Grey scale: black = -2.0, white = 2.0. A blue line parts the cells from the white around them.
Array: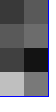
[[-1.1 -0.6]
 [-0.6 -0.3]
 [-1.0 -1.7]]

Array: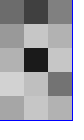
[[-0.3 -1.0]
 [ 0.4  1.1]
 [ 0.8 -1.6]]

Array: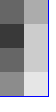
[[-0.4  0.7]
 [-1.1  1.2]
 [-0.4  1.2]]

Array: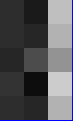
[[-1.3 -1.6]
 [-1.3 -1.4]
 [-1.4 -0.8]]

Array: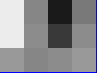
[[1.7 0.1]
 [1.7 0.2]
 [0.4 0.1]]

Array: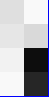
[[ 1.5  1.9]
 [ 1.6  1.4]
 [ 1.8 -1.8]]

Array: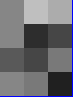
[[ 0.1  1.0]
 [ 0.1 -1.3]
 [-0.6 -0.9]]
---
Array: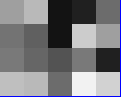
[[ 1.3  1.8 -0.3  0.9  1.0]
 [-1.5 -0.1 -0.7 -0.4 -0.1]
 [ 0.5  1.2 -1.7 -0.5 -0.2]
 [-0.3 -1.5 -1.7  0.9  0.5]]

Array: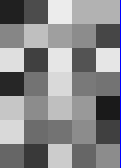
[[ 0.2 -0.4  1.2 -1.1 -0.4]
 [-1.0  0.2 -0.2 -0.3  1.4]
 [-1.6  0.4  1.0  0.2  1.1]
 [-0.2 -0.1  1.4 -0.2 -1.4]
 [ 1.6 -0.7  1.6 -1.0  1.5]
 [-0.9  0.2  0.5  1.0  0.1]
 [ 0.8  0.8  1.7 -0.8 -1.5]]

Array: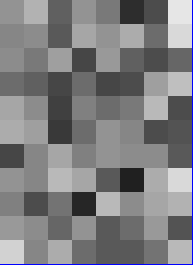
[[ 0.9 -0.2 -0.6 -0.6 -0.3  0.7  0.1  1.3]
 [-0.7  0.4 -0.3 -0.6  0.3 -0.4  0.2  0.4]
 [ 0.8  0.6  0.2  0.9 -1.4 -0.2 -0.8  0.0]
 [ 1.4  0.7 -1.5 -0.6  0.6  0.9  0.1  0.3]
 [-0.6  0.2  0.2  0.3  0.0  0.6  0.1 -0.9]
 [-0.7 -0.8  0.1  0.3 -0.3 -1.1  0.5  0.7]
 [-0.8  0.9 -0.1 -0.3  0.0 -1.0  0.2  0.6]
 [ 1.0  0.5 -0.8 -0.9 -0.3 -0.9 -0.5 -0.3]
 [-0.4 -0.8 -0.5  0.4 -0.9  0.5 -0.1  0.2]
 [ 1.4 -0.3  0.7  0.3  0.6 -0.6  0.2  0.1]
 [ 1.6 -0.8 -1.3 -0.1  0.3 -0.5  0.8  0.3]]

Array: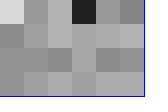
[[ 0.7  0.7  0.5  0.7  0.5  0.3]
 [ 0.3  0.2  0.6  0.2  0.3  0.3]
 [ 0.8  0.7  0.6  0.8  0.5  0.2]
 [ 0.1  0.4 -1.5  0.8  0.4  1.4]]

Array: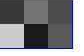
[[-0.6 -1.6  1.2]
 [-0.8 -0.2 -1.1]]

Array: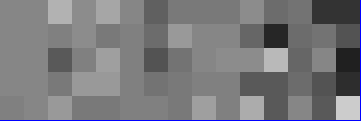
[[ 1.2 -0.6  0.1 -0.6  0.7  0.0  0.5 -0.1  0.0  0.0 -0.1 -0.1  0.4  0.1
   0.0]
 [-1.3 -0.7 -0.3 -0.6 -0.6  0.0  0.0 -0.1 -0.2  0.0  0.4  0.4 -0.1  0.1
   0.1]
 [-1.5  0.1 -0.4  0.9  0.2  0.2  0.1 -0.2 -0.7  0.0  0.5  0.0 -0.6  0.1
   0.1]
 [-0.7 -0.2 -0.3 -1.4 -0.4  0.1  0.1  0.4 -0.3  0.0 -0.1  0.2  0.0  0.1
   0.1]
 [-1.2 -1.2 -0.2 -0.3  0.2 -0.1 -0.1 -0.1 -0.5  0.1  0.6  0.2  0.8  0.1
   0.1]]

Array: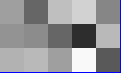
[[-0.6  1.9  0.5  0.9  0.8]
 [ 0.9 -1.3 -0.4  0.2  0.3]
 [ 0.1  1.3  1.0 -0.4  0.5]]
